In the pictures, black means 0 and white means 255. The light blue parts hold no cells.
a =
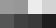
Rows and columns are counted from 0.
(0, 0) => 154
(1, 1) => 65
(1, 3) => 30
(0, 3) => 211

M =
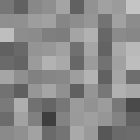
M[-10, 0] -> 118
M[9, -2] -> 106
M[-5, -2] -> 165
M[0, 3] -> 143
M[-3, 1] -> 174
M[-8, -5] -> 164
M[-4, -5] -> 96
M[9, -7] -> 106
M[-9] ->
[143, 144, 157, 161, 134, 141, 150, 115, 161, 140]
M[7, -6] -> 119
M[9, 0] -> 138
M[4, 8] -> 161
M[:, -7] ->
[143, 161, 127, 151, 178, 134, 165, 101, 62, 106]
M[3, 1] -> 105
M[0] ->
[118, 97, 136, 143, 164, 97, 146, 161, 155, 196]
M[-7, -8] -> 148
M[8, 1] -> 162
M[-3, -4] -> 146
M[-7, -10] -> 97
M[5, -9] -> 143
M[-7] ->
[97, 105, 148, 151, 161, 112, 165, 99, 168, 185]
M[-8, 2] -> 139
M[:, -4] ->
[146, 150, 177, 165, 155, 179, 149, 146, 159, 154]
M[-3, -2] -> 120
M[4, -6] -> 169
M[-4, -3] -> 119
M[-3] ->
[122, 174, 113, 101, 119, 155, 146, 156, 120, 74]
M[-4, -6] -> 144

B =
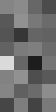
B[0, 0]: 133
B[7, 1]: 126
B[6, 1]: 96
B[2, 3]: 98
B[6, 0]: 133
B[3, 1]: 123
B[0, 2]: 103
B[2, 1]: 54

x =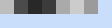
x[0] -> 189
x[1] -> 75

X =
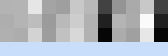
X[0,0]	179
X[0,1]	180
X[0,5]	200
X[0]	[179, 180, 230, 164, 159, 200, 184, 66, 148, 170, 200, 66]
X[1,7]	32
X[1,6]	177
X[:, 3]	[164, 155, 157]
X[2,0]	176
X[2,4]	193
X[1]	[174, 180, 189, 155, 185, 205, 177, 32, 180, 171, 250, 32]

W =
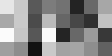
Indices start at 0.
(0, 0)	230
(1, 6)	48
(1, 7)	194
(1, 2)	75
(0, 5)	35
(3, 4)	162
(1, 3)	187
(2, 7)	56
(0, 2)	89

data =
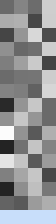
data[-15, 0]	106
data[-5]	[35, 113, 196, 131]
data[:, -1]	[206, 205, 76, 206, 68, 205, 214, 106, 106, 175, 131, 155, 71, 120, 174]
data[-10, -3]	116
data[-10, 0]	107
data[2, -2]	216
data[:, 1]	[132, 176, 149, 104, 159, 116, 126, 148, 198, 147, 113, 196, 166, 142, 89]
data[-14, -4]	172
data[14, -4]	99
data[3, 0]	144
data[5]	[107, 116, 117, 205]
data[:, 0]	[106, 172, 69, 144, 126, 107, 131, 41, 145, 252, 35, 228, 128, 35, 99]

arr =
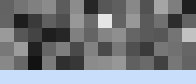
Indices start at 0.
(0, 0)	99
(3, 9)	80
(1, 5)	152
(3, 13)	102
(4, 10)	106
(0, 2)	128
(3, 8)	121
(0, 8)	95
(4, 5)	55
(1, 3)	96
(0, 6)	38
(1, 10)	90
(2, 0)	154
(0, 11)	165
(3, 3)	101
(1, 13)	99
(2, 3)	30
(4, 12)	119
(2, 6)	100
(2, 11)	87
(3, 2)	33

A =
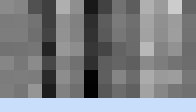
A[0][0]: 139
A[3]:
[114, 115, 118, 35, 152, 141, 55, 69, 99, 107, 184, 132, 146, 108]
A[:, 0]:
[139, 123, 125, 114, 134, 124, 126]
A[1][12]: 156
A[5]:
[124, 125, 124, 42, 141, 120, 3, 95, 133, 108, 171, 154, 157, 119]
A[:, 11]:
[155, 144, 142, 132, 125, 154, 135]
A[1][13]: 116
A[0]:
[139, 133, 81, 63, 175, 143, 24, 66, 114, 93, 176, 155, 204, 102]
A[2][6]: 50
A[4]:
[134, 120, 139, 71, 129, 113, 47, 94, 101, 95, 138, 125, 115, 109]
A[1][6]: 46
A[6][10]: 162
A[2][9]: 108
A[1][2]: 115
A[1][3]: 63
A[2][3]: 68
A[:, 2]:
[81, 115, 111, 118, 139, 124, 149]

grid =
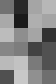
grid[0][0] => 114
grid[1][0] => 169
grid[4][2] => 122
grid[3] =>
[134, 125, 66, 81]
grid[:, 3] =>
[183, 164, 49, 81, 81, 111]
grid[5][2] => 144
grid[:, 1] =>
[41, 26, 142, 125, 194, 200]

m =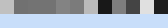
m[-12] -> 192
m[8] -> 126
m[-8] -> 131
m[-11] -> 113
